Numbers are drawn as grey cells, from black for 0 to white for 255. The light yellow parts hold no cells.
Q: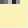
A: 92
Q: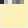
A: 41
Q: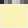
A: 38
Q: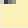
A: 209
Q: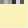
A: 131
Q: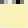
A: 97
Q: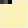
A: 53
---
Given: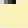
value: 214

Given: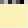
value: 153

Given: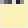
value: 74

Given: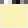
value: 60

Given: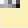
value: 179

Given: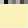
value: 116
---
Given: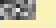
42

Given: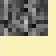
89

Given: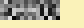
119

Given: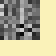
67

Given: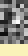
100

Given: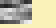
130
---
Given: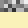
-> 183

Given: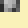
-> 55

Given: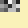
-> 191

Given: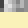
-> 133

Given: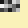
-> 117

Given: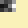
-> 65

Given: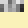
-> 126
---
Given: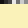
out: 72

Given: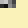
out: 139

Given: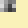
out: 55

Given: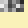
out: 108

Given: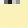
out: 26

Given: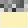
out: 178
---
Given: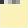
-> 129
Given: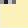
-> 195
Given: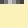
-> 92
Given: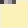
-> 158
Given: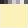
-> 233
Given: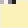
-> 127
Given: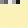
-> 168
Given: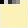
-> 120
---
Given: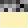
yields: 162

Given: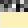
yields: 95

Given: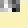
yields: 129

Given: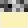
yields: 160

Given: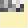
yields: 239

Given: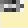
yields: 244

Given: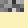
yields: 165

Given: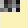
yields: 16

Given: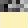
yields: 165
